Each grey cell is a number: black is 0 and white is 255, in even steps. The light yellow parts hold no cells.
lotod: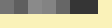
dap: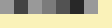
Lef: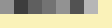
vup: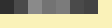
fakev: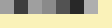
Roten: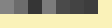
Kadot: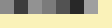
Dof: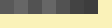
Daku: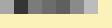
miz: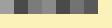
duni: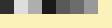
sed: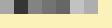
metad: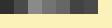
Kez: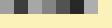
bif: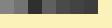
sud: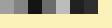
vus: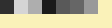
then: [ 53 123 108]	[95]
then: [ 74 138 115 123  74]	[67]
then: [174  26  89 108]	[153]
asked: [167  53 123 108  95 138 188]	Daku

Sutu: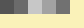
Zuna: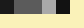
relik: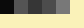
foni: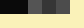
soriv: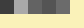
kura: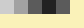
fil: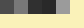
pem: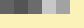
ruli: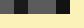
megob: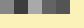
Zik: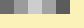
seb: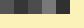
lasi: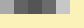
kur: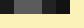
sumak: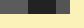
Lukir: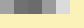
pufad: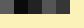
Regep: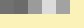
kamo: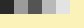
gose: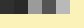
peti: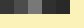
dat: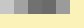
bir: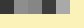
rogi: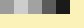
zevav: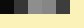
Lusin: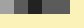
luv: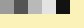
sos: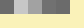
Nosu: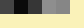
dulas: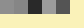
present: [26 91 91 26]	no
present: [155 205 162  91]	yes

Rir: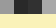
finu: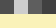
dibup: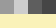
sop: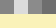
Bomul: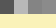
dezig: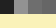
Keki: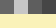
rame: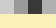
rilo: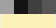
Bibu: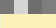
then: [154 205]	[94]
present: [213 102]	no
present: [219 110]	no
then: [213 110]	[126]
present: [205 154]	yes
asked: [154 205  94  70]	dibup
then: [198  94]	[70]

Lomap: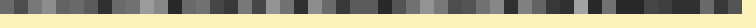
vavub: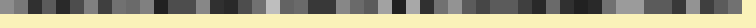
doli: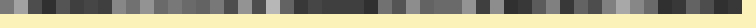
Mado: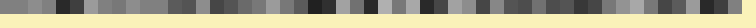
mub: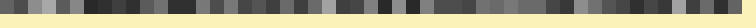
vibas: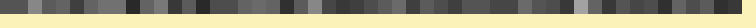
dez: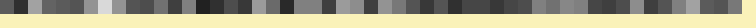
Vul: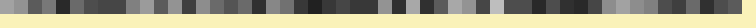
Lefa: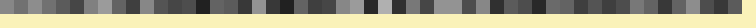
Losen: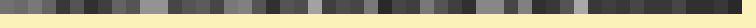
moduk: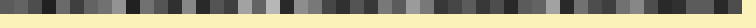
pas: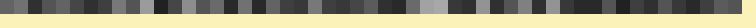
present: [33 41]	yes
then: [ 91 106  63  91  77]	[63]
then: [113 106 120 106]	[106]
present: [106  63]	yes

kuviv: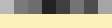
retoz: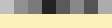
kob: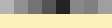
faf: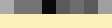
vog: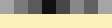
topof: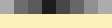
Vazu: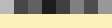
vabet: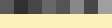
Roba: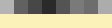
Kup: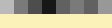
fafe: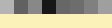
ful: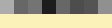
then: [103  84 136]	[71]
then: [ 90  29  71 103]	[144]
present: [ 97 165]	yes
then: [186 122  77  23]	[97]

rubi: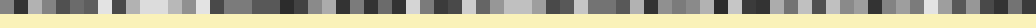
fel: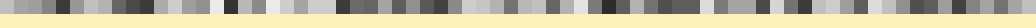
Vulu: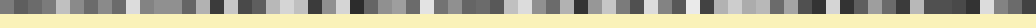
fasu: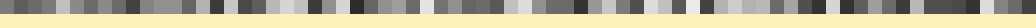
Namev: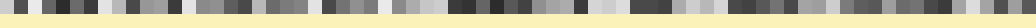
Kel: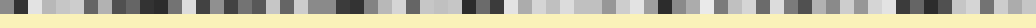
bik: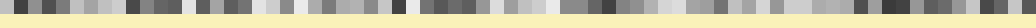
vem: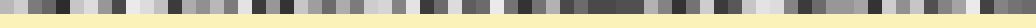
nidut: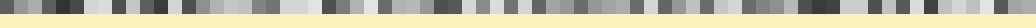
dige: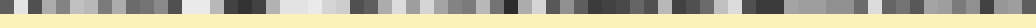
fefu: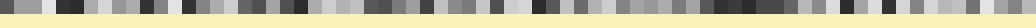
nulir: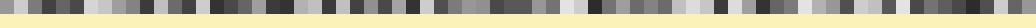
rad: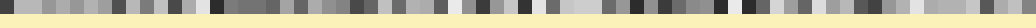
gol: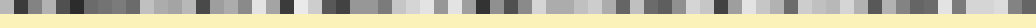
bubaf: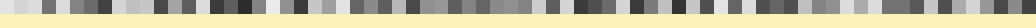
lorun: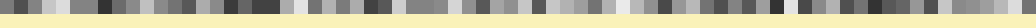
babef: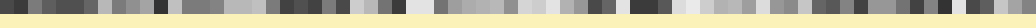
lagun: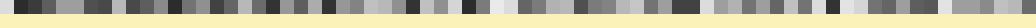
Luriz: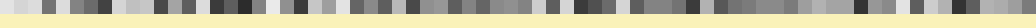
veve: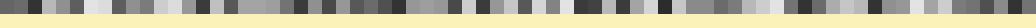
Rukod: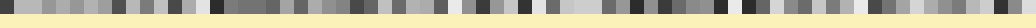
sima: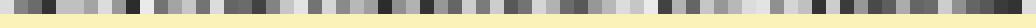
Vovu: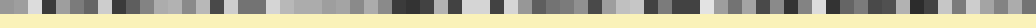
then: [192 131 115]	[213]
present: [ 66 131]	yes
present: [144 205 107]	no
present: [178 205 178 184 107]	yes
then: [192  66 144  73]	[164]
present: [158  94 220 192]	yes
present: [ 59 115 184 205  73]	no

